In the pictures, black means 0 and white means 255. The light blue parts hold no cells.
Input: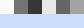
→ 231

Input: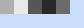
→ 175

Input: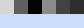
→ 138

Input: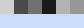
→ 179

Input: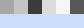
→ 219

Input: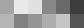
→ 225

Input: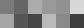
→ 186

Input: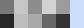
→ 198
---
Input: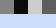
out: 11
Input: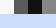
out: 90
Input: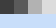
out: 90
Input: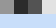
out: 43
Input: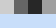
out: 101
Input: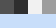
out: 46
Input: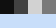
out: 65
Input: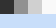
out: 145
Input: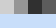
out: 150
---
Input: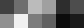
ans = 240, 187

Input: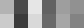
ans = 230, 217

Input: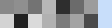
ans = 218, 211

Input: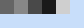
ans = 207, 135

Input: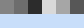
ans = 217, 166

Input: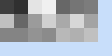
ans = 240, 228

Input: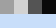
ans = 210, 160

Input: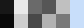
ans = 233, 206
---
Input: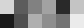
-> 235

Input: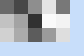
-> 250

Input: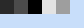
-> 227

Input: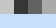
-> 197

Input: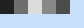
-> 219

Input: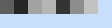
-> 194

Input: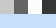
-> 252

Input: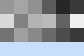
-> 238
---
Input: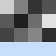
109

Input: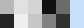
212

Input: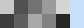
114

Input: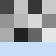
216

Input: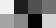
81

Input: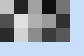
176

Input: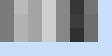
164

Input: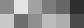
162

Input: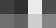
235

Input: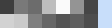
108
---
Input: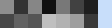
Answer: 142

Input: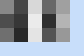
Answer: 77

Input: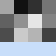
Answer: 97

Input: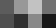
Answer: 92

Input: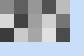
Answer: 216

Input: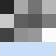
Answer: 201

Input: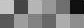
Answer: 197

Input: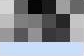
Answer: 189
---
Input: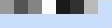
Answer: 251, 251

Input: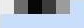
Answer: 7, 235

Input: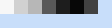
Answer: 88, 247

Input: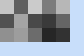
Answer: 73, 203

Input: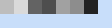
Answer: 78, 218

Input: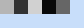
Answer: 209, 209

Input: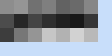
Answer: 47, 210

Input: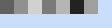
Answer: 122, 209

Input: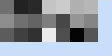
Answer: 126, 235
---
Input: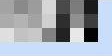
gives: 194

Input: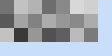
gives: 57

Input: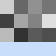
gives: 50

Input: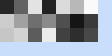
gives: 211

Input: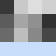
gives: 189

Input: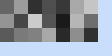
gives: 122

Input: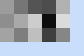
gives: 126

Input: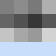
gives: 167
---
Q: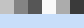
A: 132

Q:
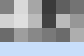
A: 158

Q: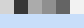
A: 55

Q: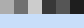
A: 112

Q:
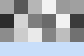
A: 204

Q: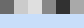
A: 203

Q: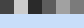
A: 203

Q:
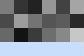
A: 19
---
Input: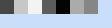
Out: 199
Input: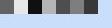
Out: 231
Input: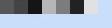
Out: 68
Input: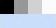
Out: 151
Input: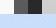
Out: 91
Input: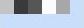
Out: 58
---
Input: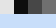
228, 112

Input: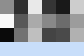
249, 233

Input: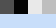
233, 190

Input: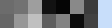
192, 158

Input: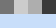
204, 174

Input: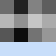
198, 183
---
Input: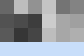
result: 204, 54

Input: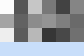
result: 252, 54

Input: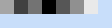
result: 233, 0

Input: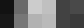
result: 204, 18

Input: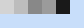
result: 211, 25

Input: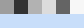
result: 247, 50

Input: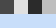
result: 224, 43
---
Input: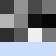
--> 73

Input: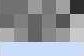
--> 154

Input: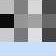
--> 216

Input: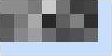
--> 122

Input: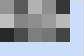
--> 178

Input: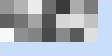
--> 236

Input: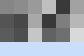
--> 154

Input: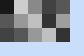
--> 137

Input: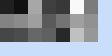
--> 167

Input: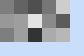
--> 79
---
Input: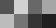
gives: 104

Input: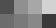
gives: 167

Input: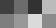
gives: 50

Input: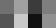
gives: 59

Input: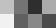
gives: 46

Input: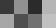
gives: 43

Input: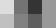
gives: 52
